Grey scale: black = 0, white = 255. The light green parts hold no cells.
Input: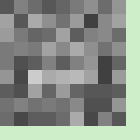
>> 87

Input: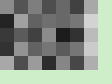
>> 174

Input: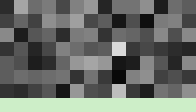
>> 143

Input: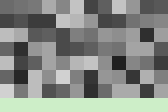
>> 164

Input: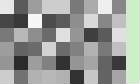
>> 165

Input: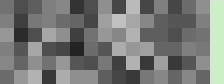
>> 101

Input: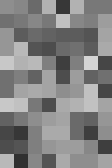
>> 164

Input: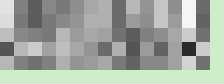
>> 113
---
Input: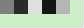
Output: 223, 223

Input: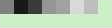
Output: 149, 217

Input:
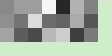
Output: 108, 245

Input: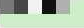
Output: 241, 241

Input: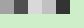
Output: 217, 217

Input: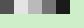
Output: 186, 228

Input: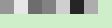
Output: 130, 231

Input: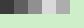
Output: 144, 217
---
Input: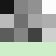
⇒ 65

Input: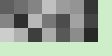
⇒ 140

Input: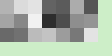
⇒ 120

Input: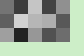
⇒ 81

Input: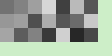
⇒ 39

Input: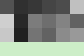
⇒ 139

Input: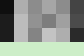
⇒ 174

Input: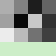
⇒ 114

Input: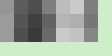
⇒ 194

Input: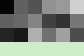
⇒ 160
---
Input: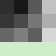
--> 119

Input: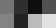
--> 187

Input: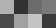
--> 196

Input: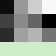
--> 101

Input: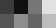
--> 100

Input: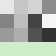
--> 68
